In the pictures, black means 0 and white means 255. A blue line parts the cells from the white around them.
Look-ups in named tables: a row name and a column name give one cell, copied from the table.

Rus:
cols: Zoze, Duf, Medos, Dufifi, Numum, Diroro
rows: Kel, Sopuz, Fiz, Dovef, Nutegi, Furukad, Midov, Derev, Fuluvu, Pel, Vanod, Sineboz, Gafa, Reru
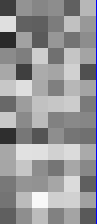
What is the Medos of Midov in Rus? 193
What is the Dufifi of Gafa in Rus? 207
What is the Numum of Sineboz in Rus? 219
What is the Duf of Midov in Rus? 157
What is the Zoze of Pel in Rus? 167
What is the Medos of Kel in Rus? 134
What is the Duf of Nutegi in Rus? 63
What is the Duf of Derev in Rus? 138
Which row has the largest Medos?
Gafa

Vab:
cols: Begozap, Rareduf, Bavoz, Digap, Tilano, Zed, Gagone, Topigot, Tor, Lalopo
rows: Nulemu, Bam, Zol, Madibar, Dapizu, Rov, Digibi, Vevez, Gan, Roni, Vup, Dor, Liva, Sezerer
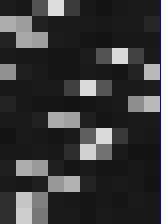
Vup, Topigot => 22
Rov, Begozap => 23
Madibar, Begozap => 25
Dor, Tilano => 177
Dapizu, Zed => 26
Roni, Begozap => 24
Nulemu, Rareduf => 24
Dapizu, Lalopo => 184
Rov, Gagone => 85
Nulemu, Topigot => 23
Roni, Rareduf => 23
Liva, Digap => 27
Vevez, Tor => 26
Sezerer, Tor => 23
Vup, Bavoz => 154
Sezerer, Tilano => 25
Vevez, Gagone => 22
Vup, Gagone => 22
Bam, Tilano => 25

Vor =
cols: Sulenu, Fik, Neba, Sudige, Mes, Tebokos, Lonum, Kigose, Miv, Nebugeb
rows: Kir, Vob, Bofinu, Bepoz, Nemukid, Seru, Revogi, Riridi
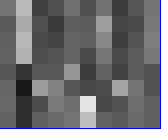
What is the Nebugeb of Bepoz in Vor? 121
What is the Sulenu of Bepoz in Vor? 99
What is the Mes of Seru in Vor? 86
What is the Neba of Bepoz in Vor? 79
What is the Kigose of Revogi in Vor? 83
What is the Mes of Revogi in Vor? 111
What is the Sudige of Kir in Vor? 80
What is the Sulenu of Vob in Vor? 90
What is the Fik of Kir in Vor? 185
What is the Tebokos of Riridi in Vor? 189
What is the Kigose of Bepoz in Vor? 75
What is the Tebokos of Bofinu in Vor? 97
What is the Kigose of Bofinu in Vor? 62
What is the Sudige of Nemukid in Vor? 88
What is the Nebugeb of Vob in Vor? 121
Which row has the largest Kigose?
Seru

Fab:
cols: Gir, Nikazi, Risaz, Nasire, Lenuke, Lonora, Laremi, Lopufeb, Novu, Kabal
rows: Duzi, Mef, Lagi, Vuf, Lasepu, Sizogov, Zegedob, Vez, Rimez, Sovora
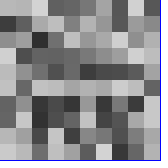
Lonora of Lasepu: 61
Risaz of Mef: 170
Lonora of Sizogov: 178
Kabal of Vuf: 189
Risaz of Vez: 50
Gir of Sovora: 202
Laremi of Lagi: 169
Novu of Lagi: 143
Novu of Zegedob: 59
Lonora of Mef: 179
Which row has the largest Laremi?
Sovora

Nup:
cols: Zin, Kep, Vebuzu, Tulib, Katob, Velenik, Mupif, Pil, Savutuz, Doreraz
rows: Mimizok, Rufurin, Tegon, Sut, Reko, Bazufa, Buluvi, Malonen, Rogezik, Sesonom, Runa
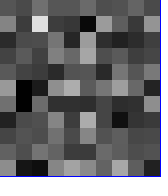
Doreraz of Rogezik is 73
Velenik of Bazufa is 91
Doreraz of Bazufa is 35
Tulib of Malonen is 133
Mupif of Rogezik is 82
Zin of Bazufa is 153
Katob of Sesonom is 60
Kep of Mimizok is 74
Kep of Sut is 90
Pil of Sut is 90
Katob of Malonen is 61
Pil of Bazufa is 158
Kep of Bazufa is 1
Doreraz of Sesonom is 82
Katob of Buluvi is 48
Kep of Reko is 67

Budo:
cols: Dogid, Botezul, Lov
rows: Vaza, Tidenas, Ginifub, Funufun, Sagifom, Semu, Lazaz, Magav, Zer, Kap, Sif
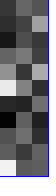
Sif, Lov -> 94
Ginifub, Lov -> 56
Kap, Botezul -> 58
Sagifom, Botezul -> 54
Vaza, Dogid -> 55
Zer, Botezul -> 111
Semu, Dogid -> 234
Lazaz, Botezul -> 35
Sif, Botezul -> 90
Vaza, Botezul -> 102
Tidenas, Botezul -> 66
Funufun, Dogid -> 100
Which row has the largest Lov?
Sagifom

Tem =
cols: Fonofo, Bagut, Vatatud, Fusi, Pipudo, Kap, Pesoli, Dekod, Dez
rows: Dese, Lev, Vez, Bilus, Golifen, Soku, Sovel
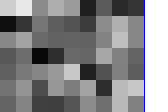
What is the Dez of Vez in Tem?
135
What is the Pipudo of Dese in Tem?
155
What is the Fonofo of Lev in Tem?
15
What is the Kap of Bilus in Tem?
102
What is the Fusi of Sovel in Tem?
63
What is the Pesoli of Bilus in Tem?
167
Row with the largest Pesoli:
Bilus

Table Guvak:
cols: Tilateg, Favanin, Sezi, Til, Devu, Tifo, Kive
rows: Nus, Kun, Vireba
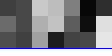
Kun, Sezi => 175
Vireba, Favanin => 64
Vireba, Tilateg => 78
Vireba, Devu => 67
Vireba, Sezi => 160
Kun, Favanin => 72
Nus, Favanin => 72
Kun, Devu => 93
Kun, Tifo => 14
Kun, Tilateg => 107
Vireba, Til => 28
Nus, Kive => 46
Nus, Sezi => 201
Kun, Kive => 223
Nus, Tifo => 7
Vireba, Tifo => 72
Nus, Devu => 127
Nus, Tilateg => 63
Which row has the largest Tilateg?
Kun

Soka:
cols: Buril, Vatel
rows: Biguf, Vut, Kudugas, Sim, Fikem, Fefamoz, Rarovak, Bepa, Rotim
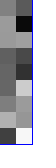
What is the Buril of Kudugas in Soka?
154
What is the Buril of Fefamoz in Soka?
102
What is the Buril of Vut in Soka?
155
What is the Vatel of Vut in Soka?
10
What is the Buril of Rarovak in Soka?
126
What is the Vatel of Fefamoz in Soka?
204
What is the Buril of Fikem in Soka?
101
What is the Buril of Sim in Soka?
96
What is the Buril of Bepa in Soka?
177
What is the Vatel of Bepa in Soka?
150
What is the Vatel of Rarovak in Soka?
155
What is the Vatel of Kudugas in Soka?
160
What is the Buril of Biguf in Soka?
129
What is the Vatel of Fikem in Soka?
49
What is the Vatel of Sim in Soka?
73
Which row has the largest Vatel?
Rotim

